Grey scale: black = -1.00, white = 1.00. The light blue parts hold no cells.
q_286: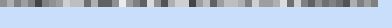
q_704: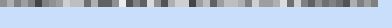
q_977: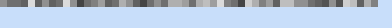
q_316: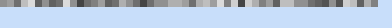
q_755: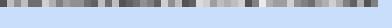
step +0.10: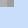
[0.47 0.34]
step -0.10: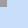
[0.14]
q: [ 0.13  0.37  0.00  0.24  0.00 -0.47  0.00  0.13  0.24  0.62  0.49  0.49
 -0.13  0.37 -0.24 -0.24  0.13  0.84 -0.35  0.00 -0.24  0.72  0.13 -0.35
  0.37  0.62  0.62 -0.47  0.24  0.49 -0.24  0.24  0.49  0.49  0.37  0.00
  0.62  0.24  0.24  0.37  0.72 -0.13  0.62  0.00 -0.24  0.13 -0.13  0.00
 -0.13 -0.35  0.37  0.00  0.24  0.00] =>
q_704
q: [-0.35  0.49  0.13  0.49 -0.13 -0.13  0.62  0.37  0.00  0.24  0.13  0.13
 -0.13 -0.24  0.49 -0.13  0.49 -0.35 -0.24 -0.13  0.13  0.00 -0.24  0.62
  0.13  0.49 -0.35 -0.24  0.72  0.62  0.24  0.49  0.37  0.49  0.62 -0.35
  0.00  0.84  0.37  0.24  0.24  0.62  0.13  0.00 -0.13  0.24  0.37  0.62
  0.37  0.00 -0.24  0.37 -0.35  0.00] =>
q_755
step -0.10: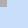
[0.27]
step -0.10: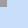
[0.14]

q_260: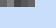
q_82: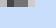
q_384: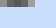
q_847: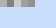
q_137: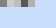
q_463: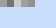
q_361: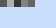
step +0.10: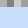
[0.48 0.12 0.70 0.35]
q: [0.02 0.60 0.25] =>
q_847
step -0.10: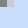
[-0.08  0.50]
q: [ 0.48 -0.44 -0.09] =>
q_82
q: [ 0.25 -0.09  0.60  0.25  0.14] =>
q_463
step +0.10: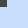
[-0.34]

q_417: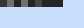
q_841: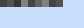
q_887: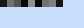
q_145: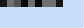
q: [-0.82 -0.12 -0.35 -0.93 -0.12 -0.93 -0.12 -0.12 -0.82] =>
q_145
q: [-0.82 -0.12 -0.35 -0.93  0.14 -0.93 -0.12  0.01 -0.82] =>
q_887
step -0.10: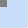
[-0.09]
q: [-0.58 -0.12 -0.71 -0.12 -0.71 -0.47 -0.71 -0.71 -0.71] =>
q_417
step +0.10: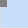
[0.11]

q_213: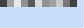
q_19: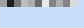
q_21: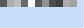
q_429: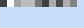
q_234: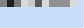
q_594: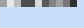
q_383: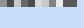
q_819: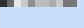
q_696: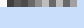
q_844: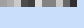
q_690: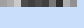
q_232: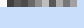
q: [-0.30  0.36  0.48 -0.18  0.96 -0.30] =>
q_21
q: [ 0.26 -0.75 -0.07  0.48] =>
q_19
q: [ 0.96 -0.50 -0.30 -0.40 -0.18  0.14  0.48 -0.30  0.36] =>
q_232
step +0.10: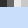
[-0.53 -0.08  0.93  0.68]

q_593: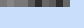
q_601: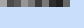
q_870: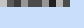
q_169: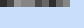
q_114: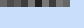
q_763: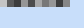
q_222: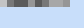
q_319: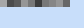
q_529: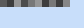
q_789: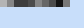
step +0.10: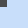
[-0.30]
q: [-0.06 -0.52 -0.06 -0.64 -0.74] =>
q_601
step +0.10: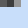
[-0.19 -0.42  0.28]
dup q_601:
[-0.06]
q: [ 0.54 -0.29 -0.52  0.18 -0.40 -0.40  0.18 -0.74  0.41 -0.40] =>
q_870

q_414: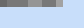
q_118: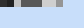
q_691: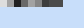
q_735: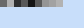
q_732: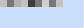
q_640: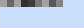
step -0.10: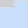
[0.52 0.52]
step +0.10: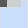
[-0.21  0.72  0.72]
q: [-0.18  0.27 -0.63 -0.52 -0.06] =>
q_640
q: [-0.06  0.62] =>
q_732
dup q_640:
[0.27]
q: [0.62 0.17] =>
q_118
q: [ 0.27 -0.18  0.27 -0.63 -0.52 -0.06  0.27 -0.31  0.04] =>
q_640

